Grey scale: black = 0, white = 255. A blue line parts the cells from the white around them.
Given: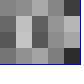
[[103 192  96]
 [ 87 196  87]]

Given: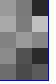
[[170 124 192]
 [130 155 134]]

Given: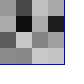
[[172  13 172]
 [ 93 199 131]]

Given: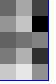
[[149 195   1]
 [ 98 115 130]]

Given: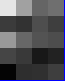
[[ 59  50  78]
 [153 103  83]]

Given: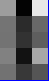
[[116  43 104]
 [115  50  94]]

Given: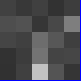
[[ 78  82  54]
 [ 69  64 109]]

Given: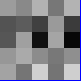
[[ 83  92  64]
 [ 86 160  16]]
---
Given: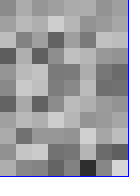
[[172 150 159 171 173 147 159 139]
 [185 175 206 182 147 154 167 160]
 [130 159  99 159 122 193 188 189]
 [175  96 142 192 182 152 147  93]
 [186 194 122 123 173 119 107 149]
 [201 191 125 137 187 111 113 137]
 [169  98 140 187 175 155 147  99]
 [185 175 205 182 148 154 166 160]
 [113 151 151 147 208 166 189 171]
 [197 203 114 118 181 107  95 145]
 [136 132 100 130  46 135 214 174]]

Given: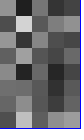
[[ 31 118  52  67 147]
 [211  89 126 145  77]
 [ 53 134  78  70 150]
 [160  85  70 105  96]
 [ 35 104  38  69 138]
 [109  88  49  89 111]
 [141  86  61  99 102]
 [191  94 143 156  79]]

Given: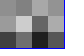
[[129 168 147 143]
 [205 101 172 155]
 [111  31  86  64]]

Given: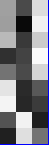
[[ 74 220 160]
 [  9 241 158]
 [ 57 203 185]
 [ 67 250  48]
 [ 74 213 115]
 [ 42  88 228]
 [ 39  59 244]
 [242  30  83]
 [223 115  32]]

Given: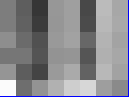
[[ 94  54 151 159  72 187 167 125]
 [ 97  59 150 159  75 184 169 125]
 [107  81 153 162 103 179 163 142]
 [118  84 147 149  85 176 167 118]
 [ 93  68 154 170  98 184 162 149]
 [110 147 177 206 215 158 138 251]]

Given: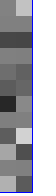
[[194 130]
 [128 128]
 [ 70  71]
 [127 128]
 [ 97 110]
 [102  92]
 [137  39]
 [128 127]
 [210  93]
 [ 79 166]
 [128 129]
 [ 91 177]]
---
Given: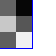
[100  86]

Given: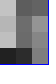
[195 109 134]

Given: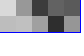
[217 192]

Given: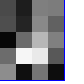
[ 74  36 183  88]

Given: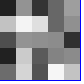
[ 33 244 143 131 195]

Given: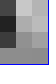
[ 69 173 161]

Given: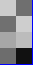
[204 206]

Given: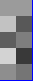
[155  88]
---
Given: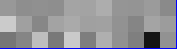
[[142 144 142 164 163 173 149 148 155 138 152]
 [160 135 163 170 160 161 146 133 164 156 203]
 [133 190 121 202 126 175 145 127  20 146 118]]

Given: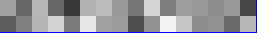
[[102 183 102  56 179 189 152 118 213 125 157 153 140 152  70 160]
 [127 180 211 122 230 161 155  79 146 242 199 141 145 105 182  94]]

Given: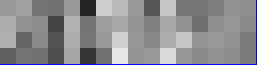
[[161 116 113 153  36 205 186 153  85 198 118 117 125 145 142 153]
 [146 140  67 178 115 157 168 149 128 168 146 111 142 150 137 174]
 [100 139  82 174 119 154 208 151 135 173 197 148 153 146 122 175]
 [116 114  78 166  53 114 231 148 154 219 151 137 146 140 124  96]]

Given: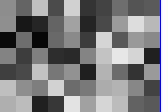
[[100 192  75 209  52  67 110  84  90 141]
 [ 23  37 100 162  36  73 155 221 184 143]
 [110   7 105 138  60 213  88 153 137  10]
 [ 61 128  45  41 132 195 231 213  32 131]
 [ 73 194 119 146  31 179 107  51 154  63]
 [142 126 210 108 121 172 179 135  66 191]
 [188  32  55 227 161 214 188  98  89 175]]

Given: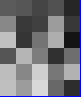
[[ 86  69  81  38  91]
 [ 57  64 156  56 136]
 [ 53 116 174  20 192]
 [181 125  48 110  85]
 [135 207 119 178 189]
 [156 217 104  45 191]]

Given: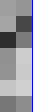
[[149 159]
 [ 71 165]
 [123  45]
 [205 145]
 [202 147]
 [208 197]
 [141 119]]
